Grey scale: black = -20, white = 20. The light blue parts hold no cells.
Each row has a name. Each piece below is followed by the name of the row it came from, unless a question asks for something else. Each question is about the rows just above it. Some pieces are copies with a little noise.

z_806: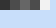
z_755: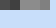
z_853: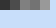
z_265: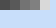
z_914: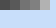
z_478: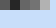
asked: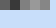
z_755
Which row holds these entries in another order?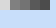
z_265
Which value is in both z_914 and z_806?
[-8]

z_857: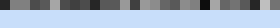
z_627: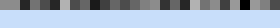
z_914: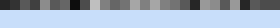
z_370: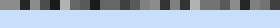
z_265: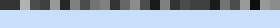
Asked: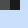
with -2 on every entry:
[-10 -18]
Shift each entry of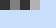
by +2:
[-10   2 -10  10]
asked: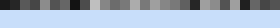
z_914
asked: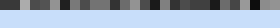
z_265
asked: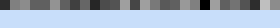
z_857
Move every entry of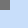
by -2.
[-4]
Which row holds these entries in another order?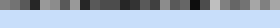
z_914

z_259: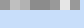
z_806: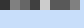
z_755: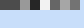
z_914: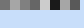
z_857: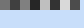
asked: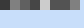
z_806

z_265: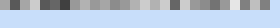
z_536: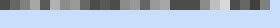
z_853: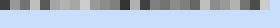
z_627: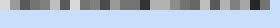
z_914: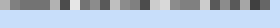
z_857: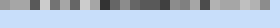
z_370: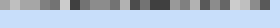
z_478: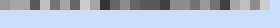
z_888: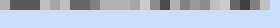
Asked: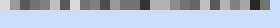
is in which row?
z_627
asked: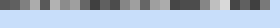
z_536

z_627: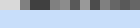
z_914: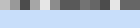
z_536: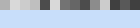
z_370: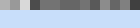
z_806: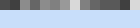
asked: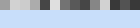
z_536
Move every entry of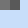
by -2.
[-4 -8]
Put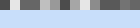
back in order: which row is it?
z_914
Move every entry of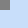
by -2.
[-2]
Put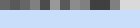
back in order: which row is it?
z_627
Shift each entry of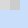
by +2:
[16 14]

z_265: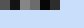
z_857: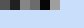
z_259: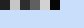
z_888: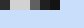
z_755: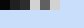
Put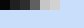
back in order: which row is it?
z_259
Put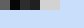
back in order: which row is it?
z_755
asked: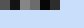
z_265
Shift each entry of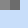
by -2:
[-1 -5]

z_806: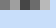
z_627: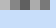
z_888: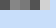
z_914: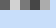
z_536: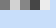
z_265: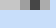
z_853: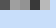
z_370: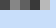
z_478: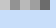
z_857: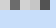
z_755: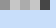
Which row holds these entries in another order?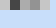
z_755
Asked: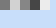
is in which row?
z_536
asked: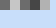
z_914

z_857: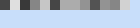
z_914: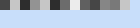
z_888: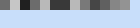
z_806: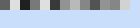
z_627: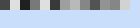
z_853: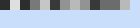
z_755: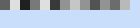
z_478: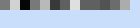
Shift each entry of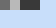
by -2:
[ -5   7 -13 -13]
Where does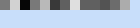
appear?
z_478

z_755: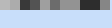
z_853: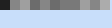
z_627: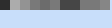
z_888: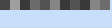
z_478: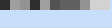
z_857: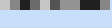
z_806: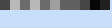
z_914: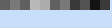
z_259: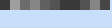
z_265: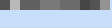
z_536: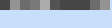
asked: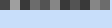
z_888
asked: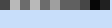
z_806
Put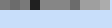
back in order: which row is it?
z_853
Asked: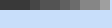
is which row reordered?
z_259

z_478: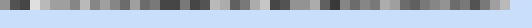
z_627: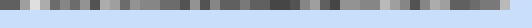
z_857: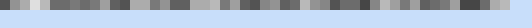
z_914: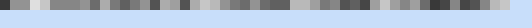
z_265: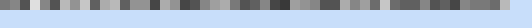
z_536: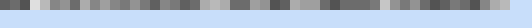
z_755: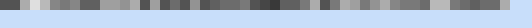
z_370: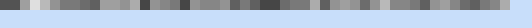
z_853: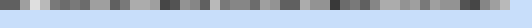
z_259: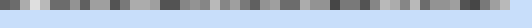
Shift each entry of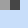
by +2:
[ 7 -7]
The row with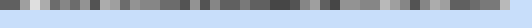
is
z_627
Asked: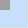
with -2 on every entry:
[3]

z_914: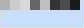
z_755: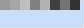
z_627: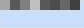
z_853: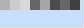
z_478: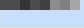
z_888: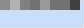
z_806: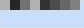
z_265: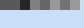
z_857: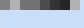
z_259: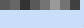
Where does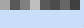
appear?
z_627
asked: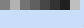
z_857
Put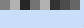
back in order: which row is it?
z_806
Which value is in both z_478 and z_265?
[0]
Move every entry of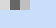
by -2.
[12 -6  8]
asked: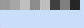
z_755

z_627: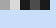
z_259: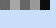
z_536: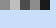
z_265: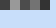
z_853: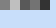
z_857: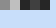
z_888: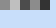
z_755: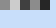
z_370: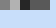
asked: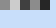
z_755
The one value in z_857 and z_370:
[-14]
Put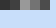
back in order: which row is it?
z_265
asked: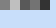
z_853
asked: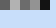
z_259

